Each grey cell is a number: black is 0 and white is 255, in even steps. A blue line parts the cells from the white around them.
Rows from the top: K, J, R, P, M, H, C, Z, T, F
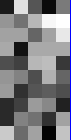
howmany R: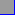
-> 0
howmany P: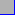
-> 0

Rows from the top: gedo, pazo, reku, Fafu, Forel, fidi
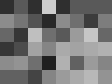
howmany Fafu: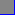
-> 1
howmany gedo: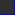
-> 3

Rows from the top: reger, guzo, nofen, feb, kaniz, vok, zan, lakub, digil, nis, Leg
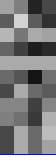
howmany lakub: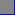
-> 3
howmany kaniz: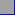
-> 0

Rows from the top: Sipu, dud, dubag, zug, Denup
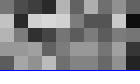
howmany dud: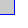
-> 1
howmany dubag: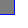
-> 3
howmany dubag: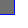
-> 0
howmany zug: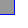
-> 4

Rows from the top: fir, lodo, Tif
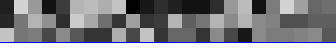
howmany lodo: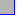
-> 4
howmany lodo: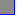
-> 2
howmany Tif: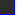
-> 0
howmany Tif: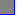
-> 1
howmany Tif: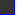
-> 4

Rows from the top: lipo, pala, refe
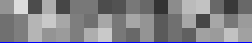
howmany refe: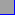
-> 2
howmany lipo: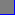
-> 0
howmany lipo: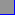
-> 1
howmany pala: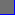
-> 3
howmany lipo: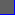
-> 0
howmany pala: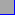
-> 5
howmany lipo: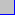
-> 1

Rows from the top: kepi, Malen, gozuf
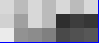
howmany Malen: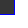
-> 1
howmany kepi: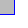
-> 3
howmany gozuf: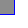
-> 1
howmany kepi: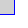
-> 0

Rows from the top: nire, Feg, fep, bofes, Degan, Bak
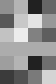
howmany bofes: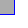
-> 4
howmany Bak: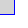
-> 1

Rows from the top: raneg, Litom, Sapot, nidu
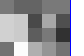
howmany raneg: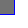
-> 0
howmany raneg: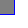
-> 0
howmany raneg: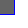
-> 2
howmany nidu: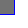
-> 2

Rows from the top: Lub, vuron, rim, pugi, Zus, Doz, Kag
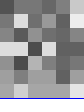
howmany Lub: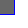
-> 1
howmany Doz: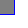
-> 1
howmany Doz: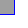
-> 4
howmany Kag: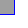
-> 0
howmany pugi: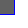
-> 2

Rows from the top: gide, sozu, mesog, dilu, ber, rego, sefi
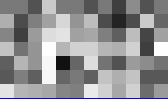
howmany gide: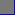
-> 6
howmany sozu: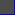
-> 3
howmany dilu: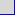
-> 0
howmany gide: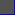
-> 3

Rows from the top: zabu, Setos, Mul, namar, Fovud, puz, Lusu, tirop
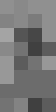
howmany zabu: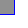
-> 3
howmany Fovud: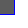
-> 1
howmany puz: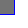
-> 0
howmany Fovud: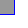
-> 2
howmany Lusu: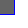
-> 0
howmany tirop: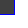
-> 1

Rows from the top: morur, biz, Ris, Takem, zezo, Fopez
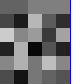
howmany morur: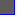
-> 0
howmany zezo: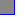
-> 2
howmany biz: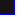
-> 0
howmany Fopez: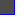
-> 1

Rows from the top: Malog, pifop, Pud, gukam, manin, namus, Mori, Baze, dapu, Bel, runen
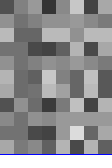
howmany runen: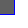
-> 2
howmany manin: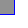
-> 2
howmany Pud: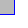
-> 5
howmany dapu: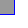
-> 4
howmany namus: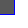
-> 1

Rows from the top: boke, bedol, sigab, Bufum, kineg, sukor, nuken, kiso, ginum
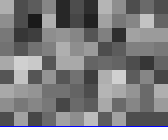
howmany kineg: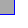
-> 3
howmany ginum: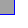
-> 3
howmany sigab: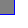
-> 1
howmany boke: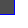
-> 4
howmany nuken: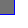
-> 2
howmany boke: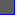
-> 1

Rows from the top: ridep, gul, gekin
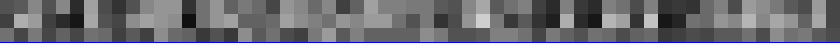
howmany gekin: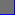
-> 7
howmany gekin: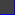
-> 4

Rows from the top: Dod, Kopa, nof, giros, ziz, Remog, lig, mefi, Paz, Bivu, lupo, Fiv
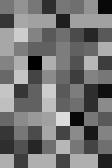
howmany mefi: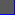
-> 0
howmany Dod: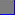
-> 0
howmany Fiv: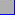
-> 5
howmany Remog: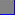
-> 1
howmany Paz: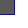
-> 1
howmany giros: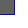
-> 3
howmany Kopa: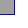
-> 5

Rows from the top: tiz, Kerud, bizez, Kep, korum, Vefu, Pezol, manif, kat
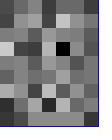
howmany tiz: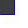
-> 2
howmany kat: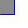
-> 4

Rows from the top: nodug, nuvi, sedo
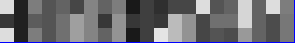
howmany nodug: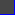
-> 3
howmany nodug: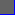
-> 4
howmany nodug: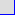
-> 3
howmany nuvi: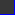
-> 4
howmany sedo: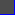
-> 2

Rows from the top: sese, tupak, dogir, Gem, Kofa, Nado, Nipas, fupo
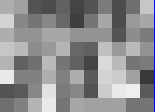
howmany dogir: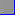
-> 5
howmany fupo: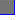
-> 3
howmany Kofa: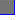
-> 2
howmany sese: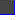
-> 1

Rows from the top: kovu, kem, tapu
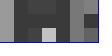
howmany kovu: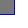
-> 1
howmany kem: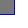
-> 1
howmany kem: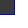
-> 5

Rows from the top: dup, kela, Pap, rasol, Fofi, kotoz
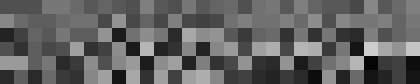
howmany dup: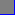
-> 3
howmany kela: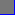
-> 3
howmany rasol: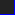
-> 2
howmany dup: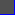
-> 6

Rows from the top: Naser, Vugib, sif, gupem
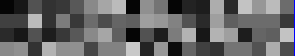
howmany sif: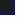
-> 3
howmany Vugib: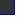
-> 1
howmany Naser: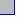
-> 2

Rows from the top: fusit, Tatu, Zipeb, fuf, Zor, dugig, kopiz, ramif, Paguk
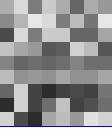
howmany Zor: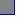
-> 2
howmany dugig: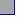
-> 2
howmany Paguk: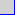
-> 2
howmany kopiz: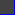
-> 3
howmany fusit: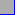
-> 3
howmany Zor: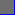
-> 4

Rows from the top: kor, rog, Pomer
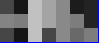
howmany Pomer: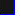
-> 1
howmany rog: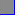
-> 1

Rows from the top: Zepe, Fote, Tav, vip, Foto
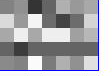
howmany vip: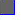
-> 6
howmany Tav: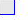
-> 0
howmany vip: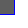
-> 0
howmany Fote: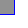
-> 0
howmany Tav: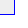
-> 3

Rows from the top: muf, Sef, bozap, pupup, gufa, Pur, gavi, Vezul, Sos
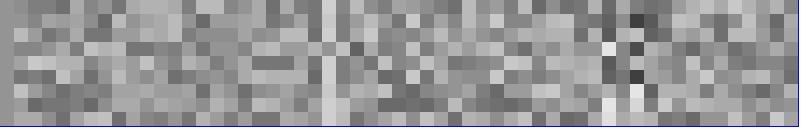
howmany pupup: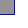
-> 9
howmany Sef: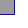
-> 6
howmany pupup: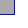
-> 4
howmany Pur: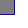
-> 5
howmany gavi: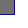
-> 3

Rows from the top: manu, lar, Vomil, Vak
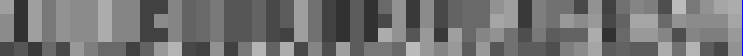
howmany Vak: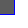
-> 8
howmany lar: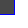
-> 4
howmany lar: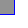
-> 3
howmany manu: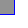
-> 5
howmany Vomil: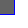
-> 4
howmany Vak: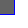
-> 3

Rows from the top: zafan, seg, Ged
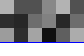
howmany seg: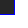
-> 2
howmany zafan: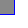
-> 1
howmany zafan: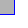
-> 2

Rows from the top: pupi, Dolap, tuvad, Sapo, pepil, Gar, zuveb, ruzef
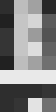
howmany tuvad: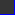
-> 1
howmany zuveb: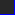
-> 0
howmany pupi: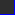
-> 1
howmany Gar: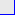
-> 4
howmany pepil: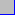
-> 1
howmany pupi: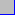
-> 1
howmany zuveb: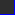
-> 3

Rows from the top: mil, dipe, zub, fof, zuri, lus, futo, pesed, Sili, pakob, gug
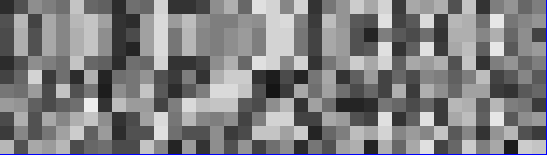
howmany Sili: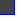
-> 4
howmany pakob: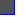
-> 6

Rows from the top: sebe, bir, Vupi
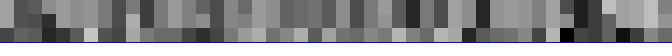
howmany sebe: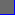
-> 2
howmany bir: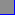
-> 6
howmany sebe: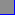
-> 5

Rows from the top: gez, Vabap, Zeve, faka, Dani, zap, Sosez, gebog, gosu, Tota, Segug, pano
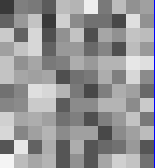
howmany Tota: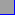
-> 4
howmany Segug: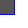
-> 4
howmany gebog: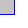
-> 0
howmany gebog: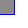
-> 4

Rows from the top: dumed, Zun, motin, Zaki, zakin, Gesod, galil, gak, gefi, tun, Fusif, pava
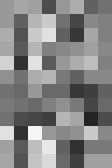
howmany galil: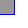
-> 1
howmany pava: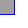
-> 2

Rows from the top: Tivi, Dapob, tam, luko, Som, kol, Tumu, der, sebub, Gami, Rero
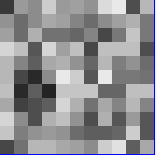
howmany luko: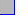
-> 0
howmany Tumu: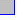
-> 3

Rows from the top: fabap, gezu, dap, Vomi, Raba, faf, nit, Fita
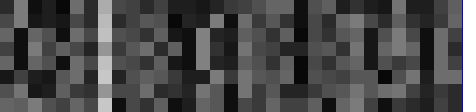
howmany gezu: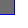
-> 1
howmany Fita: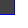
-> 5
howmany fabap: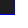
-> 7

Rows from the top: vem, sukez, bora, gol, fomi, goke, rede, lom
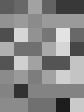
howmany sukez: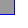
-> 4
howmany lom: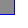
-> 2
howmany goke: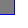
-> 1
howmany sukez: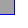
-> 0
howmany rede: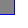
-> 5
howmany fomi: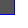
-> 3
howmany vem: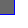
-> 1

